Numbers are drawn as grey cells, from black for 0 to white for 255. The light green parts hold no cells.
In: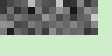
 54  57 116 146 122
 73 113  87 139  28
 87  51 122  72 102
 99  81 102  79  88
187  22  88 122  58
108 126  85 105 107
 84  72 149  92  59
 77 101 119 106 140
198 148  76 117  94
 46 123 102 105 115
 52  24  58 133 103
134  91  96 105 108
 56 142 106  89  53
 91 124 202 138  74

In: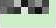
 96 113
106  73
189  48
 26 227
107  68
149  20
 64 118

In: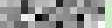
200 145 188 141
173 143 134 161
184 136 129 104
 57  47 240  97
157 111 226 180
182 209   1 143
182 135  54 141
198 112 169 126
 34 162 143  27
128 138 140 153
115 195 127 156
186 149   9  91
104 142 210 212
144 130 161 193
159  63 175 249

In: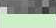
115 213
109 124
111 105
122 114
110  90
 92 104
134  62
 84 105

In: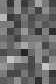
126 122 183 122 135 108 129  75 126 150 123  93
 54  96  58 125  65  96  99  94 197 126  71 102
145 149  78  62  96  67 133  91 165  89  72 142
 59  87 120 108 151 111 168  36 142  90 118  91
 94 117  78  84  98 121 132 106  74  72  77 106
165  67  97 120  54 121 147 140 144 107 111  49
120 141 103  87 128 112  72 123  78 196 125 131
 69 100  79 101  46 138 112  98 138 155  56  76

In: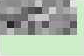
147 154 106 150 149
138 174 116  38 188
138 157 105  90 144
159 108 104 163 148
146  85 171  92  99
196  69 199 149 149
134 141 196  87 171
131 205 140 151 151
155 151 142 152 134
118 166 129 141 102
226 185 141  89 149
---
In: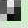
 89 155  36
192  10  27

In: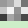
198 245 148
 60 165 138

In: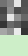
 70 143  75
 85 230 146

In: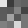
 90  87 130
 91 162  85

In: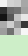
 48 107 115
 19  87 196

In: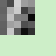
 99 175 203
105 192 127
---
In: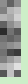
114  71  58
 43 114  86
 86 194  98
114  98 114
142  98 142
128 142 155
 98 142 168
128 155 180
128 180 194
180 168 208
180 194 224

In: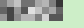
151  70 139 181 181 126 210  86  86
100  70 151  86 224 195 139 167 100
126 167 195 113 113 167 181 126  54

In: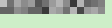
100 100 140 128 100 100  57 168 155 113 181  72 155 168 140
193 113 168 140 155  85 113 155 181 140  57 181 100 113 128

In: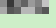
169  86  98 183 183 113  86
141  56 129  98 154 129 195

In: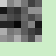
 36  36   7  92 132  22
 22  64  48  92 146 146
105  76  64 105  76 105
173 118 132  92  64  48
204 132 159 118  64  92
146 132 173 118  76 159

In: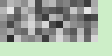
156 117  88 143 199 104  61 183 156  88 131 104  61  73
183 230 104 183 156  73 104  88  73 104 199 143 230 183
143 168 117 104 199  88 131 117 199 117  88 183  88 168
131  73 131 183 214 156 214  73  45 183 143 131 104 143
131 183 168 143 199  73 168 183 117 131  88 104  61 168
156  45 199 143 131 156  61 156 214 168 117 199 104 214

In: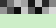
148  77  11 201  92  11 162 217
 50 120 189 162  25 189  38 132

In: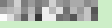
251 221 170  98 196  54 237 237 112 124  85 170 196  98
170 183 196 139 183 112 237 183 221 112 183 154 196  85
124 154 208 124 154 124 139 208 154 139 170 170 139 154

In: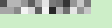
166 166 136 243 214  94 243  39 182 110 229 150 198
 79 182 182 150  94 166 229 122 110  51 150 198 122
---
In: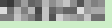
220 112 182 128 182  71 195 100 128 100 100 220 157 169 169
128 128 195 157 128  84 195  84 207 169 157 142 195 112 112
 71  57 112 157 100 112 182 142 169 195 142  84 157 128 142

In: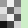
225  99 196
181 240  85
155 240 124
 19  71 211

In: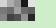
212 172 147  24 226
133  67  81 147  39
120 107 160 107  95

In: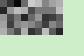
175 120  76 175  51  76 189  92  37
162  63 134 150 134 106  63 134 106
150  76 120  37 106 150  51  63  92
 92  51   8 106 204 189 134 162 175
 37 150 189 175  76 120 120 120 189

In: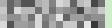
216  84 158 158 144 216 115 173 130 200 200 100 228  55 130
200 100 216 186 186 115 186 115 158 144 130  71 173 158 200
186 144 144 173 115 216 130 158 228 100 158 158 130 144 144
173 100 130  84  84 173 186 130 216 200 100 186 200  71 115

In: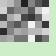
211 101 132 144  87 197 241
197 185 144  32 132  87  56
185 117  87 132 241 159  56
159 172 117 117 241  71 117
 71 172 197  71  56 101 225
 44 132 172 159 185 185 211

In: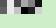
 98 234 196   2  32 208
 85 234  73 168 127  18
